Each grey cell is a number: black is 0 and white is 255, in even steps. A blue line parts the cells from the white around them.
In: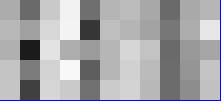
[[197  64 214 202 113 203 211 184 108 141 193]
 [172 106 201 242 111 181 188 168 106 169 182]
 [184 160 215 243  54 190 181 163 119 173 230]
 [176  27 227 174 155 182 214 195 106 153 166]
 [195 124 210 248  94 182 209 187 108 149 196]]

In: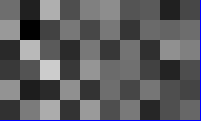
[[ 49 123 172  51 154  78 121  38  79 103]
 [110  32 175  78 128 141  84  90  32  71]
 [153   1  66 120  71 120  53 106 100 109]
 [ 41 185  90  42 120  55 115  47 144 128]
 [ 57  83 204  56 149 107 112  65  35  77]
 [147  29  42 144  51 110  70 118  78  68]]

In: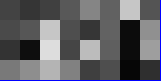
[[121 142 180 129  63  78   6  47]
 [ 67  53  64  88 133  97 198  84]
 [ 74  86 198  78  54  98  12 144]
 [ 51  14 221  69 188  95  12 158]]

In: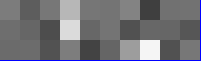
[[107 108  82 125  67 101 157 245  81 119]
 [124  93 119 183 118 116 131  63 113 114]
 [110 102  77 219 103 116  81 103 102  86]]

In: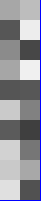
[[224  81]
 [167 189]
 [ 86 237]
 [139  71]
 [166 240]
 [ 85  87]
 [202 129]
 [ 91  63]
 [210 118]
 [201 168]]

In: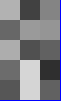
[[ 86 213  97]
 [178  65 132]
 [103 154 149]
 [173  80  97]
 [108 214  47]]

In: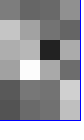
[[ 83 106 113 191]
 [125 102 105 144]
 [197 162 115 101]
 [174 183  34 171]
 [161 252 169 109]
 [ 89 119 115 208]]
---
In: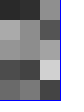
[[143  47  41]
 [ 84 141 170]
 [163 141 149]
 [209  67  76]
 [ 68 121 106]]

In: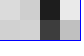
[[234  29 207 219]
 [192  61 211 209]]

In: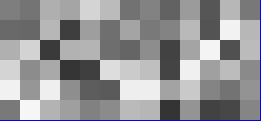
[[120 183  86 155  98 130 114 187 212 165 175 116 126]
 [183 242  83 185 131 121 164 111 158  62 183 103 105]
 [187  80 244 164  66 141 101 110 180 178  58 211 176]
 [138 188 160 240  68 191 203 221  63  53 169 140 212]
 [147 115 132 201 163 238 238  90  93 142 239 150 241]
 [133  71  66 148  52 182 186 139 129 159 179 246 121]]

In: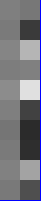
[[119 127]
 [ 58 122]
 [181 133]
 [128 125]
 [224 140]
 [ 65 127]
 [ 43 117]
 [ 46 122]
 [163 129]
 [ 79 121]]

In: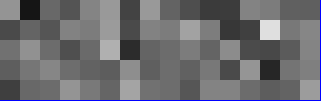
[[ 95  96 124 131  60  59  78  99 153  67 153 132  84 104  21 148]
 [134 120 223  64  55 125 162 124 130  74 155 124 130  85 100  74]
 [132  91  72  75 140 100 124 108 100  44 176 106  79 108 145 113]
 [127 116  38 149  74 120  97 109  95 142  93  98 109 134 118  94]
 [156  99  93 108 131 131  86 109 113 164 101 121 148 108 104  63]]

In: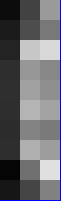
[[154  66  12]
 [120  77  27]
 [217 199  35]
 [135 151  46]
 [143 161  47]
 [163 180  46]
 [122 131  44]
 [157 175  46]
 [224 112   5]
 [129  69  22]]

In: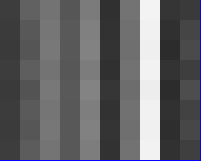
[[ 58  53 243 115  48 123  86 115  97  61]
 [ 69  48 241 112  50 128  89 118  88  59]
 [ 74  44 239 111  51 130  88 120  85  58]
 [ 62  51 242 114  48 124  87 115  94  61]
 [ 77  44 237 109  54 131  89 120  83  58]
 [ 66  49 241 113  50 126  88 117  90  60]
 [ 71  46 240 111  52 129  88 119  86  59]
 [ 63  49 242 114  50 125  88 116  92  61]]
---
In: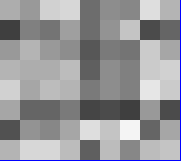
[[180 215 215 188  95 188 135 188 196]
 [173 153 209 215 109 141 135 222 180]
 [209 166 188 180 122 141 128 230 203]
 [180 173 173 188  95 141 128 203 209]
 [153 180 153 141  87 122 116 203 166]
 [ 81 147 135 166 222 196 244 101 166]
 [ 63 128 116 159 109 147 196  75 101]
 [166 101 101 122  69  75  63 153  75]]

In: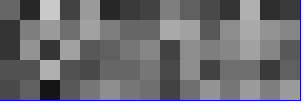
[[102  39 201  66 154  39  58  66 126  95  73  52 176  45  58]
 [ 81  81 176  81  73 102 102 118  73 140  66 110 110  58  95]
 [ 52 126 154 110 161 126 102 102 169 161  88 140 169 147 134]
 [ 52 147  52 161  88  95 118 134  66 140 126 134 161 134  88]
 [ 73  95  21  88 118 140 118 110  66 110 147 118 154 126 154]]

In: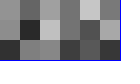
[[141  41 192 115  81 168]
 [147 101 160 115 198 121]
 [ 49 127 135  62  88  55]]

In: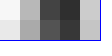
[[233 170  83  55 197]
 [247 184  67  47 204]]

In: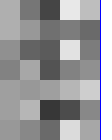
[[159 152 159 182 206]
 [175 152 112 124 106]
 [152 136 106 219 167]
 [144  99  91 226 124]
 [130 167  83 130 144]
 [175 118  69 232 190]
 [159 182  55  76 136]]

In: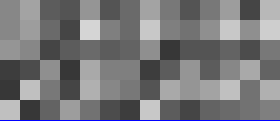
[[ 61  76 143  55 169 127 127  61  92 149  92 135 169  99]
 [ 55 192 120  69 176 135 120  84 169 149 163 192 114 176]
 [135 157 106  69 213 127 106 200 127 114 143 200 143 206]
 [192  55  99 157 114  76  61 200  92  69  99 106 114 127]
 [135 163  92  84 149  84 106 163 120  84 120 157  69 184]
 [149 135  69  92 106  92  99 143  55  84  84  99  76 120]]

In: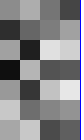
[[161  31 224 208]
 [153  54 194 231]
 [200 110 133 147]
 [ 46 102 125 161]
 [140 173 117  69]
 [ 15 181  83  89]
 [167 200  75  95]]
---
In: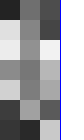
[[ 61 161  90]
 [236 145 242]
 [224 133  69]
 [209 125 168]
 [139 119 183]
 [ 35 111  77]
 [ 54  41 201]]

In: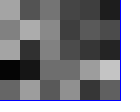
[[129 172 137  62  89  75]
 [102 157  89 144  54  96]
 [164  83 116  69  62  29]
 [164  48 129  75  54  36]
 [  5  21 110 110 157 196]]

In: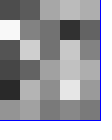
[[ 84 207 114 200 130]
 [ 41 180 142 230 154]
 [148 161 122 136 122]
 [248 130 114  49  99]
 [ 70  99 161 193 174]
 [ 77  91 167 187 174]]

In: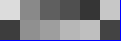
[[ 61 144 158 183 191  67]
 [220 137  95  79  53 199]]

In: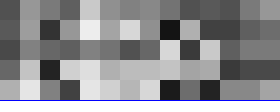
[[176 229 129  65 229 208 182 215  27 109  35 136 136 164]
 [103 195  35 208 222 176 188 188 195 164 170  58  73  73]
 [ 89 157  51 151 237 164 215 144  20 176  65  65  95 109]
 [ 81 151 122  95 201 144 129 136 115  81  89  81 122 151]
 [ 73 129 103  95 129 115  81 103 215  58 201  95 122 122]]

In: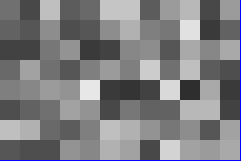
[[191 177 105  92 127 191 177 147 119 141  86 162]
 [105 162 112  86 127 155 127 204 112 191  92  78]
 [127 135 155 147 231  58  52  66 217  46 169  58]
 [ 78  98 112 162 147  72 119  98  98 184 184  66]
 [ 98  86 141  78  86 141 177 127 119 225  58  98]
 [ 86  78  78 147 135 177 162  72 211 162 155 169]
 [112  72 191  92 105 197 197  92 155 184  72 155]
 [ 66  66 119 147  58  66 135 141  86 169 135 169]]
